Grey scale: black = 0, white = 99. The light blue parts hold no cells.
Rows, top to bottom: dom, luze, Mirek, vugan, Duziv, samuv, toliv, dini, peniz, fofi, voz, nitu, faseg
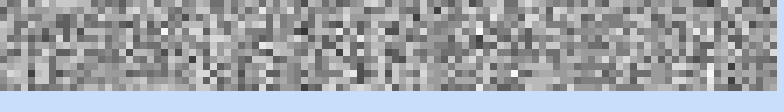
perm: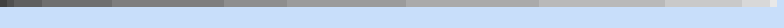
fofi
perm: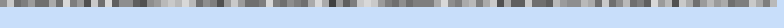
dini
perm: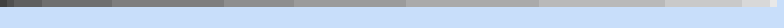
Mirek
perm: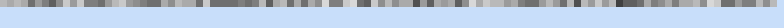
dom
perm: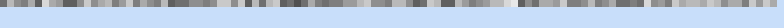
toliv

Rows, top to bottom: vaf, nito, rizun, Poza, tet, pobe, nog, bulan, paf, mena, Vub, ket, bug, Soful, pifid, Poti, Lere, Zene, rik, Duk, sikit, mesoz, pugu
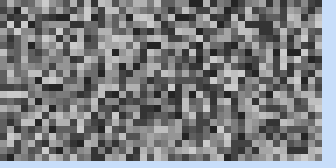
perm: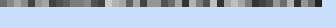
sikit
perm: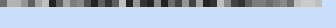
Soful

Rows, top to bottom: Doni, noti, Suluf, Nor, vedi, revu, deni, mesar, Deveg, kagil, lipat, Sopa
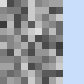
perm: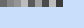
Nor
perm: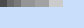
Sopa
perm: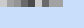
kagil
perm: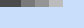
mesar
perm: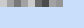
Suluf
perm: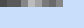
lipat

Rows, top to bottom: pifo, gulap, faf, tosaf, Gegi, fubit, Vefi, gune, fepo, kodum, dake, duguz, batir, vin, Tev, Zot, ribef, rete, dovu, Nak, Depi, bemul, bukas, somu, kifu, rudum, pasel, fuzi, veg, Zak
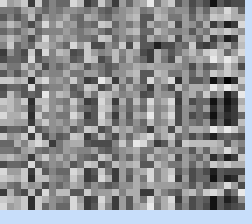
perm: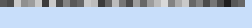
Nak
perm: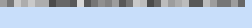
somu
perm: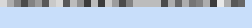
fuzi

